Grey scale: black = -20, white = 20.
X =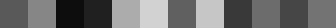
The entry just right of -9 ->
-2
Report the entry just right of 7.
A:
13
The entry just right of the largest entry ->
-5

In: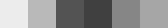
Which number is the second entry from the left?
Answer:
9
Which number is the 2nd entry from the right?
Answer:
1
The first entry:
17

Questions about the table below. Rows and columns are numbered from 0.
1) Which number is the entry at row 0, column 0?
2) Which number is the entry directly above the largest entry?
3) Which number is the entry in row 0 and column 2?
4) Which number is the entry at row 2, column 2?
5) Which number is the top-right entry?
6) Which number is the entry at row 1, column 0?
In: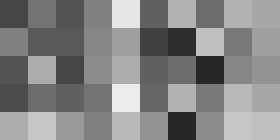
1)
-9
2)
7
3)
-7
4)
-9
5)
6
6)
0

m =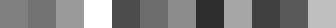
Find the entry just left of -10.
6
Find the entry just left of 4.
-2

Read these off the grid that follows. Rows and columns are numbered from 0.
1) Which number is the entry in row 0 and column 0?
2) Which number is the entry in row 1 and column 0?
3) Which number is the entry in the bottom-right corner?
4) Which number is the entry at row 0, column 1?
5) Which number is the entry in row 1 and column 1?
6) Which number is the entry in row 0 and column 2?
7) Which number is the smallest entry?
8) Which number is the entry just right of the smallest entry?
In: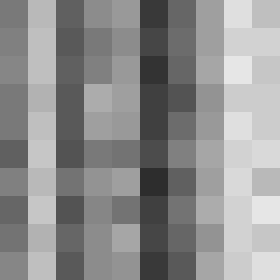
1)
-1
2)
0
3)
15
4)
9
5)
10
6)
-5
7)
-13
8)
-5

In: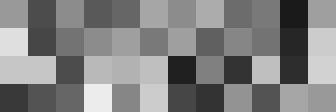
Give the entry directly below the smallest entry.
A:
-14
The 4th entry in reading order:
-6
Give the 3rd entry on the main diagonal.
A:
-8
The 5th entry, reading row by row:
-4
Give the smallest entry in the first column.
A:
-11
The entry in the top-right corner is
5
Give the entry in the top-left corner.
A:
4
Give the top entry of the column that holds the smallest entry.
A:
-16
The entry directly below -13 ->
6
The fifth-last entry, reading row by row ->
-12
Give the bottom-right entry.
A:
4
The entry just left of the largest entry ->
-4
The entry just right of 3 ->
-7
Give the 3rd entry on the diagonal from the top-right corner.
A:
10

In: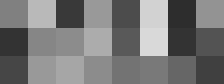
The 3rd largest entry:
9
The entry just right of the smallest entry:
3
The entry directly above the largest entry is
13
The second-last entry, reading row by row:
-4
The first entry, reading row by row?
0
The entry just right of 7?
-6
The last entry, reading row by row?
-10

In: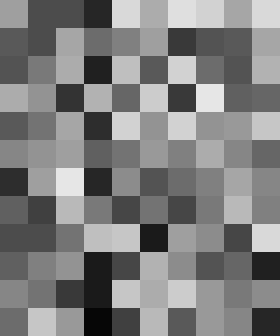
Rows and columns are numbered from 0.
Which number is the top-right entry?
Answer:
14
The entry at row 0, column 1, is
-8
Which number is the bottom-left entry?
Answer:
-3
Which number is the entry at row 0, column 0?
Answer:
5
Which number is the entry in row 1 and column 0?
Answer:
-6
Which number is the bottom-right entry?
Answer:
-14
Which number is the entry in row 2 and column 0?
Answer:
-7
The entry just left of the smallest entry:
4
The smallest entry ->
-19
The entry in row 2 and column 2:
7
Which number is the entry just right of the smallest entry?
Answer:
-10
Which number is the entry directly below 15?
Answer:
-11
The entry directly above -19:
-16
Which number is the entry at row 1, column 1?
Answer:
-8
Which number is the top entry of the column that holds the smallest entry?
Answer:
-14
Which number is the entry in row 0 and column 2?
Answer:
-8

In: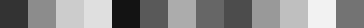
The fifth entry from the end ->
-8
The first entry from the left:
-12
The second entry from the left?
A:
2
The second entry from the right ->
18

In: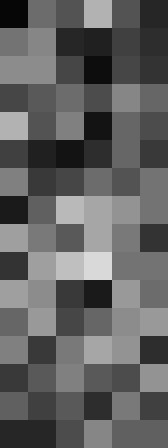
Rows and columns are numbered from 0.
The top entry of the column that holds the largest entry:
8
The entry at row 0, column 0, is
-19
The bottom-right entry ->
-5
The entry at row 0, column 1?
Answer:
-3
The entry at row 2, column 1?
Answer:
2
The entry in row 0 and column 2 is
-7
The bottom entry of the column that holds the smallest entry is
-14
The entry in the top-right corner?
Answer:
-14
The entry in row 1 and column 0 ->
-2
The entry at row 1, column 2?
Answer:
-14
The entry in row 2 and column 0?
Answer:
2
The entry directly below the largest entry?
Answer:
-16
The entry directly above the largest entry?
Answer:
6
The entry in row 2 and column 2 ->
-9
